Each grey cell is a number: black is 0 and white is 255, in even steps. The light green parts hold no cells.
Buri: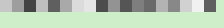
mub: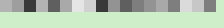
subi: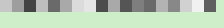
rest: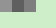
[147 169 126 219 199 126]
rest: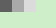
[229  76 147  85 126 106 179 136 209 241  95]
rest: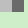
[169 219 229  76 169  85 126 106 179 136 209 241  95]
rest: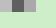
[219 229  76 147  85 126 106 179 136 209 241  95]

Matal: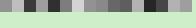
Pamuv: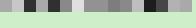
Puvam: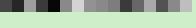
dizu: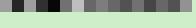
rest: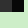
[113 190 103 125 103  82 113  70 103  82 146]
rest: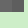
[178  38  70 178 158]
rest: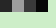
[137 211 146 137 125  58 103 169  82 137 190]
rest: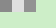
[146 125 137 190  29  70 178 169]
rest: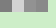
[103  94 178  38  70 178 158]

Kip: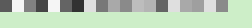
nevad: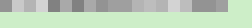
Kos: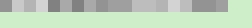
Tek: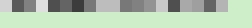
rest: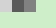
[223  79 100  60 120 189 189 120 129 147 201  79 169 159 100 180]
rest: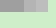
[180 211 189 147 147 159]
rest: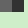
[223 120 169 138 189 180 100 223 169 159 223 138]

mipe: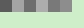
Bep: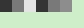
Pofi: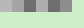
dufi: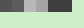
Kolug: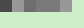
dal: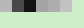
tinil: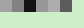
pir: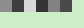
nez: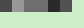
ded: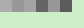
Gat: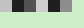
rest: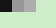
[91]
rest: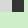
[130  73]
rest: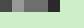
[82]
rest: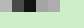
[194]
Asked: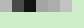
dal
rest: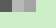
[62 62]

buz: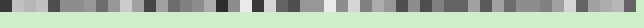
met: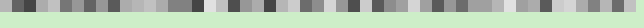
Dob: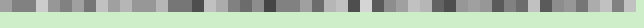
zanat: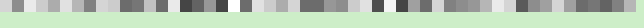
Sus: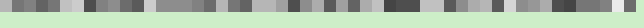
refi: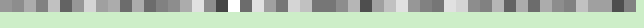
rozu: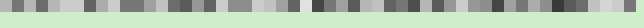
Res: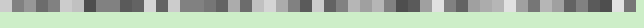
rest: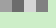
[141 151 182 234 213  90 141 160 213 160 108 118  99 129 182]
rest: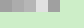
[118 182 160  99 129  90  78 225 118]
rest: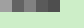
[225 118]
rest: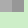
[ 78 141  78 129  99  99 160  90 160 108 141 141 129 160 213  99 160 172
 182  99]
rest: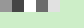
[204 172 213 108 108 151 141 204 225  78 244  69 160 108 213 129 141 151
 182 234 213  90 141 160 213 160 108 118  99 129 182]

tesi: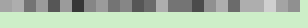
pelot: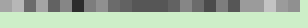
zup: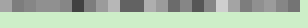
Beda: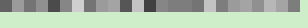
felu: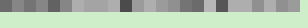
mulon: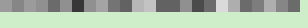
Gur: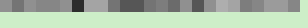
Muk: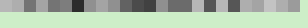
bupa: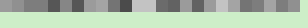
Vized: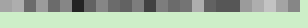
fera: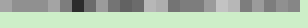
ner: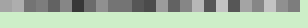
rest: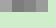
[155 134]
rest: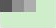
[164 125 134 155 155 134]

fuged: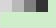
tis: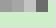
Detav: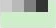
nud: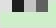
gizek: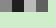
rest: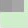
[195 108]
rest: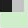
[96]
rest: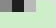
[96]
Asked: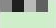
gizek
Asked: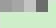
tis

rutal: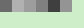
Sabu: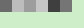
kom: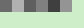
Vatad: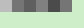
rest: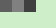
[148]
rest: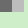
[157 198  63 117]
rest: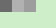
[128  63 148]

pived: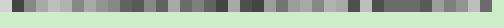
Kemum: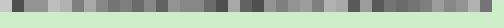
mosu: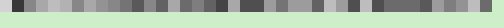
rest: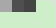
[156 116 156 168 135 178 168  79 189  79 107 107 107  89 156 126 147 189
 107]
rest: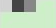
[168 189 178 135 168 147 135  98  89 135  98 168 107 126  98  68 168  79
  68 156 116 156 168 135 178 168  79 189  79 107 107 107  89 156 126 147
 189 107]
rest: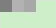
[ 89 156  89 116 107 116 126 156 135 147 178 116]

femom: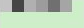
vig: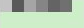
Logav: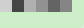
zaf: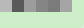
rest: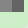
[112]
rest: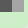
[133 100 112]
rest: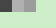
[112 165]
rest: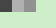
[100 133]
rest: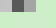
[133 100 112]
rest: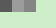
[123 165]

